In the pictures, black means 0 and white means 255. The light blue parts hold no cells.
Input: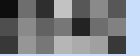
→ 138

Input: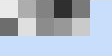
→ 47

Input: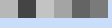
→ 100

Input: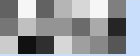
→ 246

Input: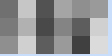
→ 143

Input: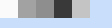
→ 57

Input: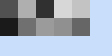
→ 215

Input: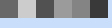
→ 132
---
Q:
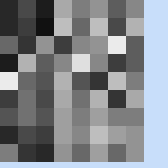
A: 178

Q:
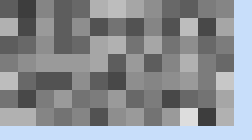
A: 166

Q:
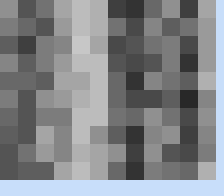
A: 154

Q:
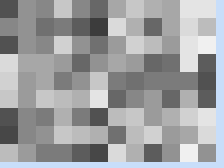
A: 188

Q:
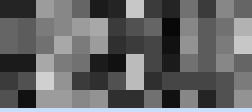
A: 178
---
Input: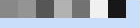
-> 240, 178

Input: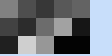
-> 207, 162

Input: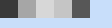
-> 215, 197

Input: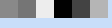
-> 237, 181

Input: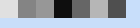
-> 224, 182

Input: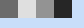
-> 223, 147

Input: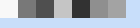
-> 248, 197
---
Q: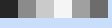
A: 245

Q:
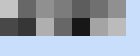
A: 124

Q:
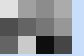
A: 171

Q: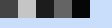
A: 100

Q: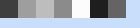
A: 139

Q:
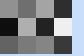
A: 46

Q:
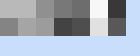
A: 120

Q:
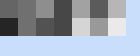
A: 71

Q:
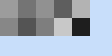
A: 94

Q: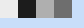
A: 110
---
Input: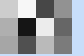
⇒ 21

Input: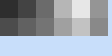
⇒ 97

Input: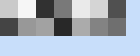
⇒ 152

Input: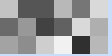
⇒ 152

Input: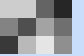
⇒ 79

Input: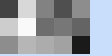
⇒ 249

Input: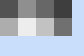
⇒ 237

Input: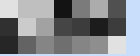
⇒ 203

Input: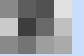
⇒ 61

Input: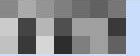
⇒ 68
